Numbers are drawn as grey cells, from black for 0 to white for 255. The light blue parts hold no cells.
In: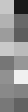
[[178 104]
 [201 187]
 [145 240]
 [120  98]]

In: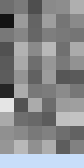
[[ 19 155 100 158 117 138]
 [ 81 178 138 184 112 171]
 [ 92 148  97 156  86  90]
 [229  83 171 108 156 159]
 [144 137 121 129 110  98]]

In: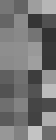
[[101 139  53  81]
 [142 143 153  56]
 [ 95 113  61 152]
 [111 131  69  75]
 [151 130 195 109]]

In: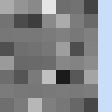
[[115  75  61 138 171 124 105]
 [ 80 111 114 119 158  78 130]
 [109  85 122 192  27  88 164]
 [111 123 183 127 119 103  71]]

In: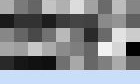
[[ 26  50  50  30  60  69  66 138 148  95]
 [166 158 200 170 139 126 102 242 213   2]]

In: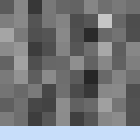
[[126 137  84 119 132  77  87 198 103  77]
 [139 150  60  79 132  86 110 168  94 135]
 [122 147  94 139 110  91  38 105 132 111]
 [ 95 112  71  67 141  97 106 160 117  82]]
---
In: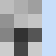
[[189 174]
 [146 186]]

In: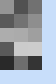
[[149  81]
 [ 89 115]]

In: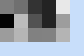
[[126 112]
 [  4 188]]

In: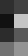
[[ 47  66]
 [ 17 197]]

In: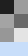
[[ 31 156]
 [164 105]]

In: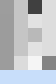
[[157 197]
 [156 197]]

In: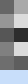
[[102 169]
 [150 219]]

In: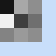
[[ 21 168]
 [241  62]]

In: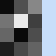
[[ 12  80]
 [116 234]]
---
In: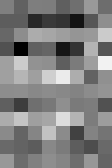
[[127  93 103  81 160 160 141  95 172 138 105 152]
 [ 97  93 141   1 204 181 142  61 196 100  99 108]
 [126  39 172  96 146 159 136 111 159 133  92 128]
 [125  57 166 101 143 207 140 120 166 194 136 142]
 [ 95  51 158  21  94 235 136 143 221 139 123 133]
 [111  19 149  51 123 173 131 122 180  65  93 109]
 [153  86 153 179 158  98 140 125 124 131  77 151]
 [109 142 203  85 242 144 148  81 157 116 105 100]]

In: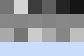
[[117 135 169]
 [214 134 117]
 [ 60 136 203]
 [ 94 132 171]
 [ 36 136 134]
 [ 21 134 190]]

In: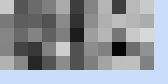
[[201 121 133 132 178]
 [ 86  94 105  67 135]
 [107  96 131  55  38]
 [127  82  97 130  84]
 [170 138 126 206 140]
 [ 61  49  28  81  81]
 [132 142 158 141 127]
 [181 175 181 129 164]
 [ 62 189 119   5 190]
 [185 181 201 109 191]
 [201 172 216 146 129]]

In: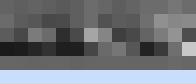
[[ 99 107  92  26 102]
 [ 95  92  72  28 101]
 [ 99  87 123  38 100]
 [ 95  73 107  50 101]
 [ 90  75  46  31 101]
 [ 95  95  74  31  99]
 [108 108 165  70 101]
 [102  82 133 106 102]
 [ 94  92  63 118 102]
 [100  89  73  86 101]
 [108 111 100  34 101]
 [108 144 124  58 101]
 [118 135 147 111 105]
 [108 138  77 200 103]]

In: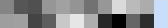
[[133 158]
 [ 86 160]
 [ 80  68]
 [150  94]
 [161 200]
 [148 230]
 [114 174]
 [151  39]
 [218   2]
 [186 102]
 [172  45]]

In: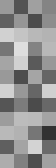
[[154  97 209 118 165 153 209  85 156 185  95 173]
 [ 83 150 196 222 209  77 152 124 188 178 164 128]
 [160  76 184 131  90 165 102  75 186 118 211  77]
 [132 141 179 184 152 101 208 104 164  50 106 161]]

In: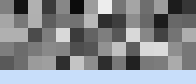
[[128 166 176 126  89]
 [ 19 120 176 108 109]
 [177 176  75 122 155]
 [ 59  94 126 137 159]
 [135 117 217 133  46]
 [ 12 114  59  78 196]
 [156 184  99  85 141]
 [237  46 126 146  45]
 [118  62  87 194 120]
 [165 142 217  94  33]
 [110 104 135 217 121]
 [157  28  67 219 124]
 [ 28 104 116 143 171]
 [ 54  99 174 119 119]]
